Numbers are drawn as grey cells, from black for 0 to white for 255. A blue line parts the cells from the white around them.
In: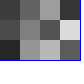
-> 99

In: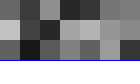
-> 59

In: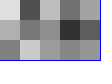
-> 79

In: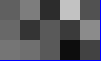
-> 125

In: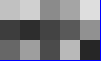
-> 208

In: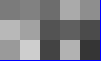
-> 129

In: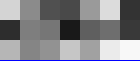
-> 139

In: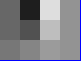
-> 30

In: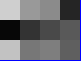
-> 153
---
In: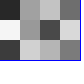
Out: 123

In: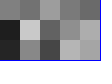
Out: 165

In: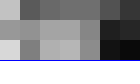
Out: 10

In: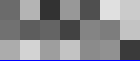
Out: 58

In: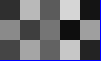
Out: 35

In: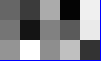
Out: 51

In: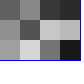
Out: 24

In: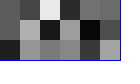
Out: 163
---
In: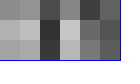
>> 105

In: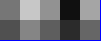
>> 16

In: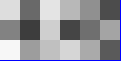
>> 111

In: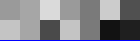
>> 204

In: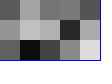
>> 40

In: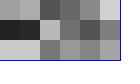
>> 83
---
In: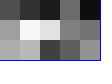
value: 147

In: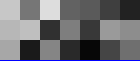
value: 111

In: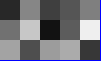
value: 55

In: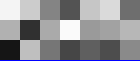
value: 138

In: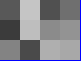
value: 168

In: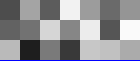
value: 171
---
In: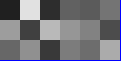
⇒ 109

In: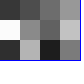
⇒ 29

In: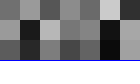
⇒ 11

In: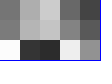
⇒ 238

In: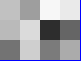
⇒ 123

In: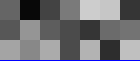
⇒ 45

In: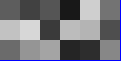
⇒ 45

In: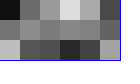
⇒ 67
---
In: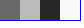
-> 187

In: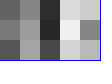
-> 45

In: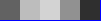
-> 211

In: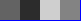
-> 44

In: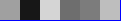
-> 110

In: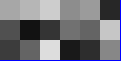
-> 141

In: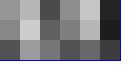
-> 142

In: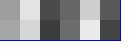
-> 103
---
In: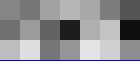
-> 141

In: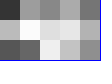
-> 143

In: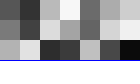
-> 11

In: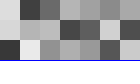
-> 203

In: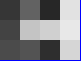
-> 214

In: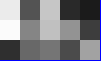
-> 162
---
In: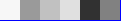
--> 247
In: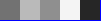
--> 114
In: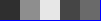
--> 47
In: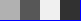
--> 177
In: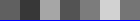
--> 96
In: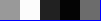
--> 153
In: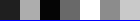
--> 31
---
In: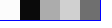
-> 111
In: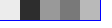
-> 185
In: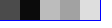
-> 222
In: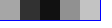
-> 195
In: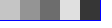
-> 54
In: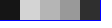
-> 47
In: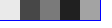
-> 163
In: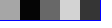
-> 53
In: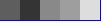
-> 221
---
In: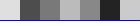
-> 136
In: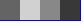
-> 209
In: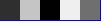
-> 1
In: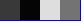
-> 5
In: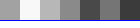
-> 73
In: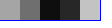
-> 14
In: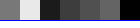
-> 80
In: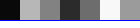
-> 109
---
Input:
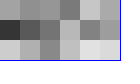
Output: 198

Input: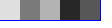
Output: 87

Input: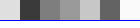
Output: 199

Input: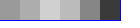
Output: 134

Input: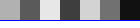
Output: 211

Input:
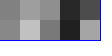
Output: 76

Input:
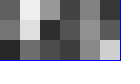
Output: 129

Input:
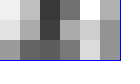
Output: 255

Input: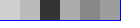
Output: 135

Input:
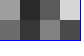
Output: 108
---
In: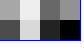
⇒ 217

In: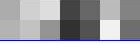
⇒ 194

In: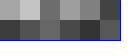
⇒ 81

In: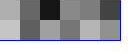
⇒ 95

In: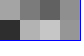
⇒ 179

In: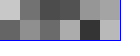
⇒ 143
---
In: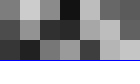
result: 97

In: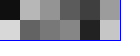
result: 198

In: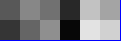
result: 209

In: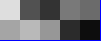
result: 13

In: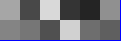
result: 95

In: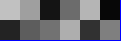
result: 127
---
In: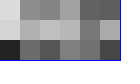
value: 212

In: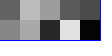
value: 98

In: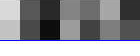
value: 217

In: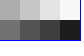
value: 172

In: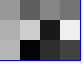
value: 175

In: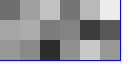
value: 165
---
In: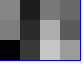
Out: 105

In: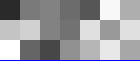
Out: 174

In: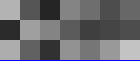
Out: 103

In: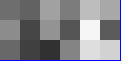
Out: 168

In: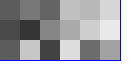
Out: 214

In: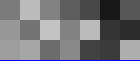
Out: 87

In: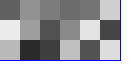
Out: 207

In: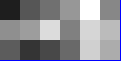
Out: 135

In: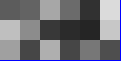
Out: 219

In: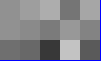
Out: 166
